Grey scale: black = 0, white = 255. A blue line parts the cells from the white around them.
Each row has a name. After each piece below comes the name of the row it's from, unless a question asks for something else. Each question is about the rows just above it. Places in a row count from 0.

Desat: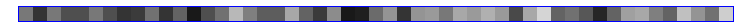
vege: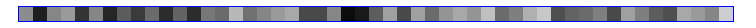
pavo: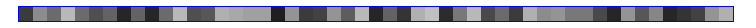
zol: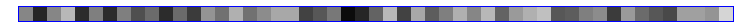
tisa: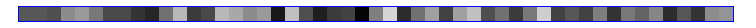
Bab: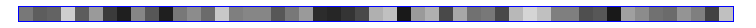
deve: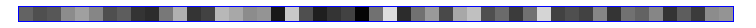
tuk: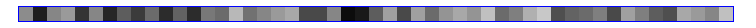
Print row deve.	[ 99  79  87 140 160 134  79  93  52  44 120 176  52  66 184 168 140 148
  25 200  79  31  52  66   5 113 221  44 113 154  73 168 192  79 107  59
 113 213  66  79  66 134  52 113  99 134  52  93  59 140 148]
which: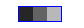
zol
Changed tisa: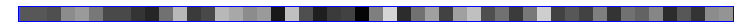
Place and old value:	43, [120]
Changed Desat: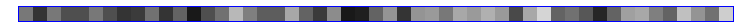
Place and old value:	25, [107]

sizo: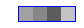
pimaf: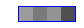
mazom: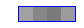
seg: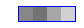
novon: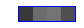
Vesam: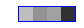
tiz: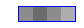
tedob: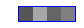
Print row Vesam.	[189 147 161  49]
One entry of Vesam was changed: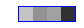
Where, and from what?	0, [189]

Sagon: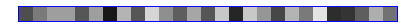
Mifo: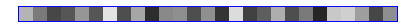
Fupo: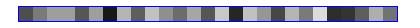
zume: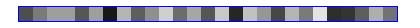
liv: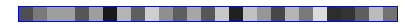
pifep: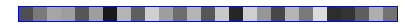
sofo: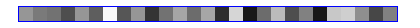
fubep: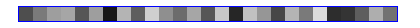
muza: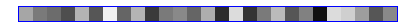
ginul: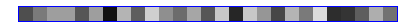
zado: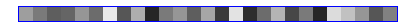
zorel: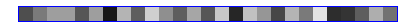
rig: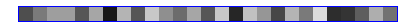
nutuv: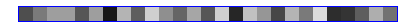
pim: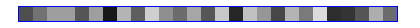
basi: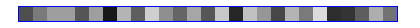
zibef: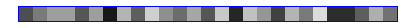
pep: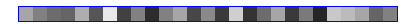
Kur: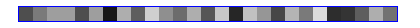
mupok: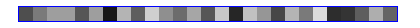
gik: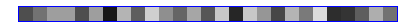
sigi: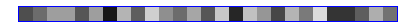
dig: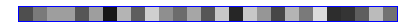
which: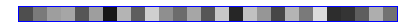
fubep
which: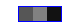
muza
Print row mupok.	[ 78 122 158 158  86 158  24 180  94 207 143 108 166  86 200  38 193 150
  71 180 122 220  45  52  94 174 101]
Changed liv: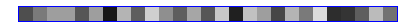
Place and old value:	17, [150]
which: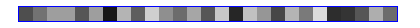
pim
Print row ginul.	[ 78 122 158 158  86 158  18 180  94 207 143 108 166  86 200  38 200 150
  71 180 122 220  45  52  94 174 114]

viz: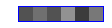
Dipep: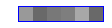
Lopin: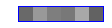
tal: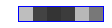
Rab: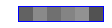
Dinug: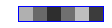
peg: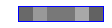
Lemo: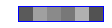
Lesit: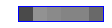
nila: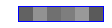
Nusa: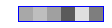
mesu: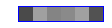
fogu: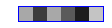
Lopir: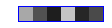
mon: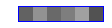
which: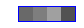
mon
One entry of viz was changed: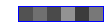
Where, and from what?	2, [82]
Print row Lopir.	[168  82  30 196  38  74]
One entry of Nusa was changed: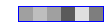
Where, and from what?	0, [168]
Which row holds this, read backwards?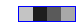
fogu
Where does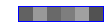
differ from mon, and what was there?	1, [146]
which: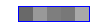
Lopin

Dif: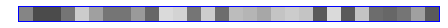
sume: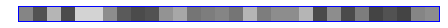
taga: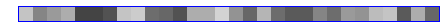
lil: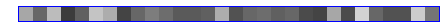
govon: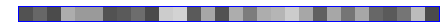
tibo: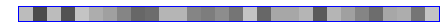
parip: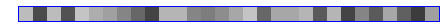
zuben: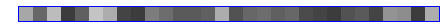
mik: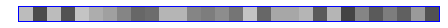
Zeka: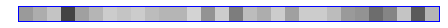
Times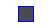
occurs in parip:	1
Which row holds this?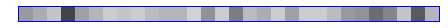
Zeka
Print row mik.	[188  75 188  82 196 173 160 133 103 109 181 181 133 125 141 117 196 103
 167 167 181  90 181  68 133  90 125  96 154  82]

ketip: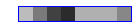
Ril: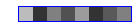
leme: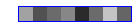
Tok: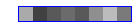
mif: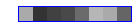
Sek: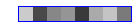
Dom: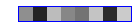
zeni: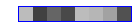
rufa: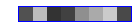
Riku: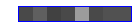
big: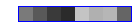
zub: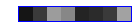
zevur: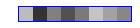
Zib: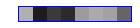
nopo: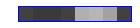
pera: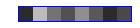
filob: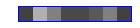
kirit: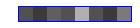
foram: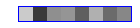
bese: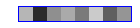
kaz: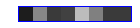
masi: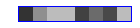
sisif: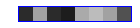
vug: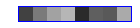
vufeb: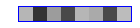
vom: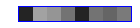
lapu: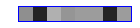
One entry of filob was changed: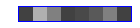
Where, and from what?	3, [73]
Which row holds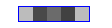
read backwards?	masi
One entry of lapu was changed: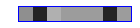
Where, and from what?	3, [149]
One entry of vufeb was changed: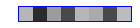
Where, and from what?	1, [51]
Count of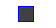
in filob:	2

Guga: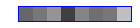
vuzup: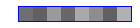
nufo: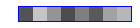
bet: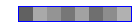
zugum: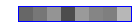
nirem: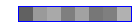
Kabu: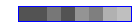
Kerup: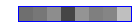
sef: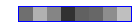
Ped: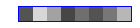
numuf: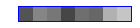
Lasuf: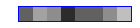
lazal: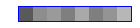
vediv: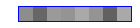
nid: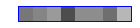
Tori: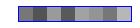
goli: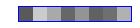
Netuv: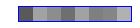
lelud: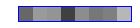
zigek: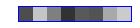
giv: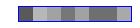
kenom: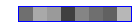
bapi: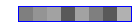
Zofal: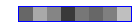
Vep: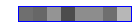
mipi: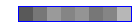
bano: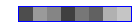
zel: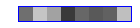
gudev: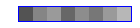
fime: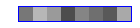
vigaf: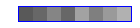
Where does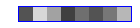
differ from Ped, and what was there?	3, [70]
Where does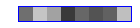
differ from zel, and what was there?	5, [89]

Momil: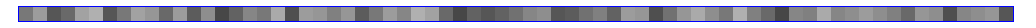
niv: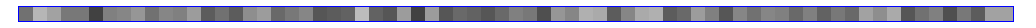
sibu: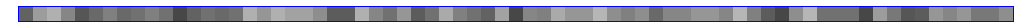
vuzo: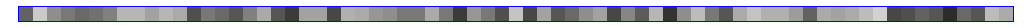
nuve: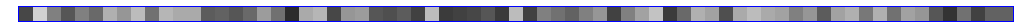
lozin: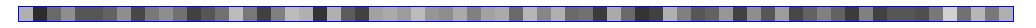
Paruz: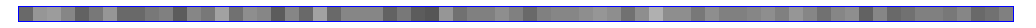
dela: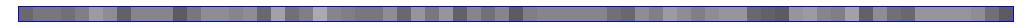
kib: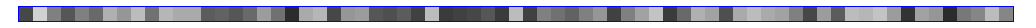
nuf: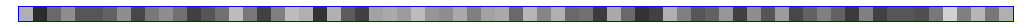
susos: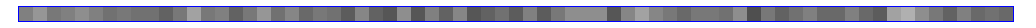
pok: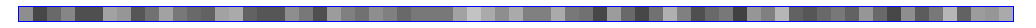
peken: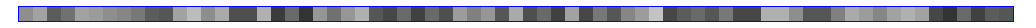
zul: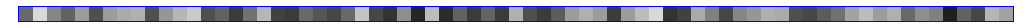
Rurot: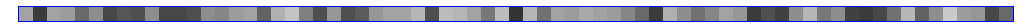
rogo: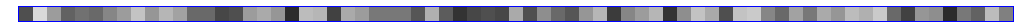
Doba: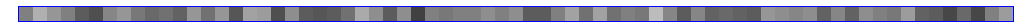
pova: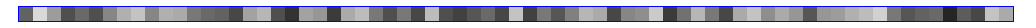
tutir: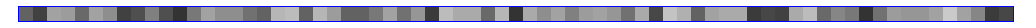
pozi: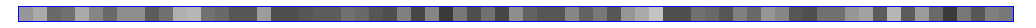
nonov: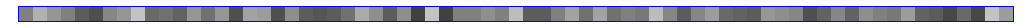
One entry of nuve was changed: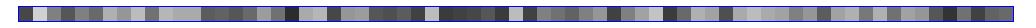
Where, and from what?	70, [98]
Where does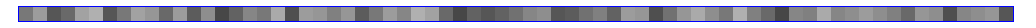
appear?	Momil
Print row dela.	[105 120 120 113 128 156 142  98 134 134 134  92 120 142 142 134 142 105
 162 113 128 170 134 128 120 120 142 105 150 120 150  98 134 113 134  92
 128 134 134 134 134 134 113 105 142 128 156 142 128 142 150 150 105  98
  92 150 156 134 128 162  98 142 113 105 150 150 150 150 142 113  92]

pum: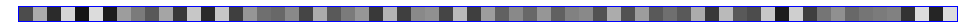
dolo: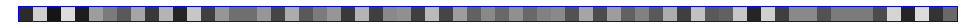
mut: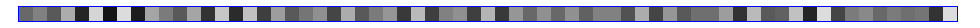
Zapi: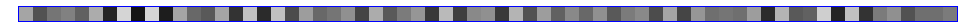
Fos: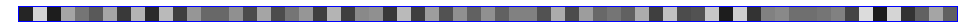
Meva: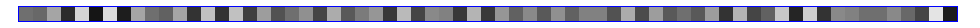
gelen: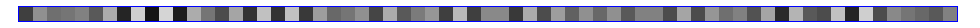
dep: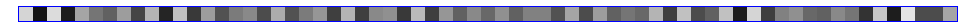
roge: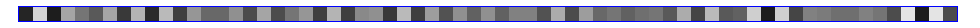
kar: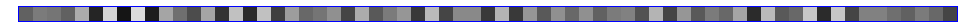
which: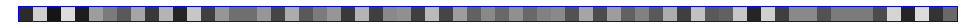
dolo
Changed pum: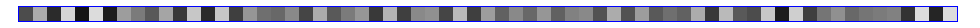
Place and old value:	47, [89]

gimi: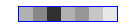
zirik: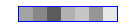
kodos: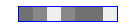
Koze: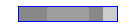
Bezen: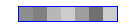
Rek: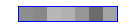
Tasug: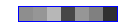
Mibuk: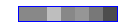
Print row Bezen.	[142 128 183 204 158 113 204]
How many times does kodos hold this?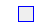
2
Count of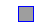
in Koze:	3
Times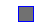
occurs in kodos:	3
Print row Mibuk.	[136 136 190 136 150 120  77]
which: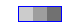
Bezen
